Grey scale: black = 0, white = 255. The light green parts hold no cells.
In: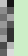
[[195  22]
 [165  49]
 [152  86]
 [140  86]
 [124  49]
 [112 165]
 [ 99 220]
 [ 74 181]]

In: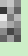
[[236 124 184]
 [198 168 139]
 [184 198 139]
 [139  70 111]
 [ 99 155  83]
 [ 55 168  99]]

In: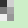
[[238 151]
 [122 165]
 [ 49 208]]

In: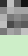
[[192  74 105  90]
 [178 120 136 120]
 [136 178 164 164]
 [120 164 150 192]
 [ 47 192  90  18]]

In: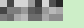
[[200  69 214 214 153  55 214  81  40]
 [125 109 169 184 109 109 169 141 141]
 [ 69 125 125 153  93  81 153 184 169]]

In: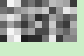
[[187 232 202 100 147  44  73 162 131  86 115]
 [147 246 216 131 162  73  73 174 131 100 147]
 [115 100 147 162 187 174 202  73 147 232 202]
 [100 162 115  58 115 187  86 202  86  58 174]
 [ 86 246 216  86 115  73 115 187 174 162  58]
 [ 44 216 246  29  44  44 115 232  58 131 131]]

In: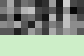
[[140 127 168  87  32 155  72 127  99 193 140 140]
 [127 155  99 180 193  72  60  87  32 140   6  47]
 [ 99 168  60 113  99  32  47 155  20 207  72  60]
 [ 87  87  32  72 155 113  60 168 113 155 140  87]
 [ 60 113   6  99 113  60  20 180  47 193 127  72]]

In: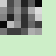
[[204  75 129  34  89   7]
 [145  89 145  75 173 220]
 [129  34 129  48 116 204]
 [116  61  61  89 173 159]
 [  7 189 145  48 103  61]]
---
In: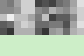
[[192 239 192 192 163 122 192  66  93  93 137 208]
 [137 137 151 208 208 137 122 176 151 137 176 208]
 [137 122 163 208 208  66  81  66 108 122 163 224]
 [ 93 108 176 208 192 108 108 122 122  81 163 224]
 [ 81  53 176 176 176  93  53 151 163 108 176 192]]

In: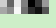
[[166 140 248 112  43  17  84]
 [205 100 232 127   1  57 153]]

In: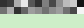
[[113 173  49 100 157 142 113 142 157 113  73 244]
 [ 49  61 173 230  87  49 127  73 142 187 203  20]]

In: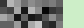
[[ 54 182 155 112 140 124 112 124  98]
 [168 140  23  98  23  38  83 140  98]
 [ 98  98 155  38 168 197  54  38 124]
 [ 83  68 168  23 182 140   7  54  68]]

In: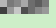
[[ 63 152 198  78 109 136 152]
 [182 121 136 168 109  93 121]]

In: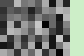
[[ 49 184 171 144  93 184 157  64  34 105]
 [ 34 171  49 157 119 199   5 105  34 131]
 [171 144  49 157 105 184  49 131   5 171]
 [ 64 119 131 105  64 131  93 105  21 184]
 [ 49  93  78  93  34  78 144 131 184 171]
 [ 78  78 184 119 131  93 171  21 157  34]
 [157  49 131  49 119  64 119  21 199  34]
 [ 21  34 144  64 171  21 171  21 119 184]]

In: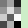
[[151 219 135]
 [ 71 178   0]
 [121 163  29]
 [205  95 250]]

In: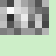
[[193 250 219 207 154 112 100]
 [126 140 100 154 154 112 179]
 [193  85 154 207  85 207  69]
 [126  69 207 166 140  85 179]
 [179  45 179 235 126 193  85]]
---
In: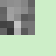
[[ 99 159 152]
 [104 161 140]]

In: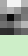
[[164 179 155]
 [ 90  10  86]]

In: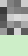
[[ 58 139 127]
 [ 79 205 218]]

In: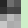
[[ 49  70  68]
 [147 187 167]]

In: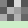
[[ 92 181 159]
 [172  97 178]]

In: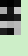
[[170  21 197]
 [ 13  17  30]]

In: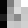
[[  4 158 220]
 [ 31 170 138]]

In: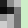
[[  8  32 120]
 [144 180 114]]
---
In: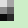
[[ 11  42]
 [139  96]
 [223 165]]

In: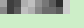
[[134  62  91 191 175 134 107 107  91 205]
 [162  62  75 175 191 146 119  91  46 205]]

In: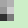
[[ 48 123]
 [149 205]
 [165 178]]

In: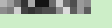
[[140 124 207  65  51  65  78  78 140 220  92 154  92]
 [181 154 108  51 169  20  20 108 207 108  78 154 140]]

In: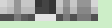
[[ 81  81 122  94  81 226 226 226  81 122  81 122 122  81]
 [199 186 149 186 186  68  68  54 186 135 186 135 135 186]
 [213 199 149 199 199  54  68  54 199 149 199 149 149 213]]

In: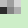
[[ 43 133 174]
 [187 159 214]]
